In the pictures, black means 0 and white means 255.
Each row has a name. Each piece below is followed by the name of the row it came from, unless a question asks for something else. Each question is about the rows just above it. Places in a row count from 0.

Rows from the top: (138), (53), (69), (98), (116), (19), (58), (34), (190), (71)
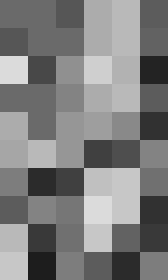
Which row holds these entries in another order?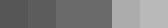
(138)
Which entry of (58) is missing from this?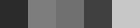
[192]

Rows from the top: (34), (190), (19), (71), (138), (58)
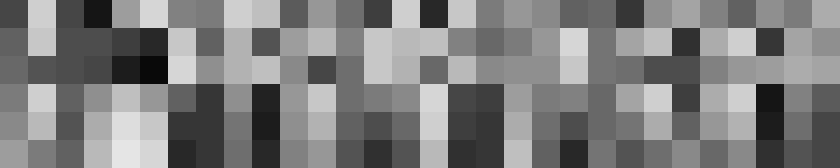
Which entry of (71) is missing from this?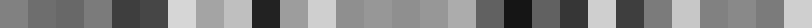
[91]
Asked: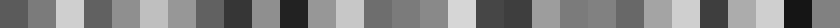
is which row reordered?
(71)
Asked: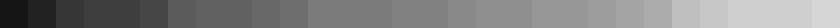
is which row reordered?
(71)
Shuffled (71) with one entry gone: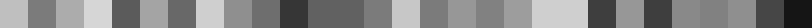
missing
[34]
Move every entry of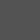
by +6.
[89]

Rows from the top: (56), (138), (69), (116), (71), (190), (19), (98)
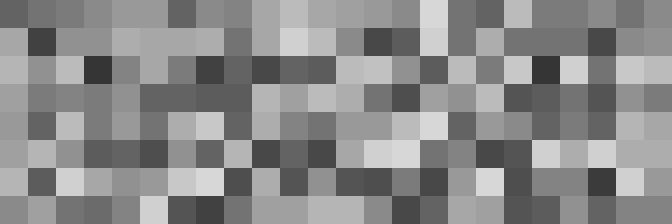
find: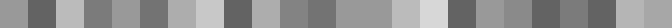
(71)
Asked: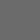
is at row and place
(98), 3
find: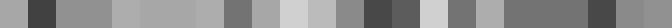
(138)
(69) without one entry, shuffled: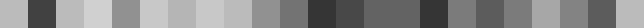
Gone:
[193]

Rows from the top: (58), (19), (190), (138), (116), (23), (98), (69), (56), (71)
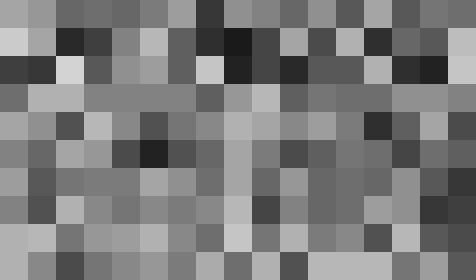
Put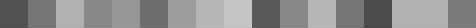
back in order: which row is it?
(56)
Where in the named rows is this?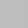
(19), 16
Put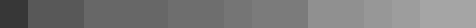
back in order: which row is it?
(98)
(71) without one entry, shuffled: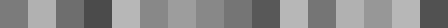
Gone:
[171]

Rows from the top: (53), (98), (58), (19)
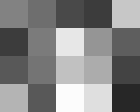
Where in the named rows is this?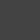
(58), 4
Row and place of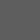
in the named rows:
(98), 4

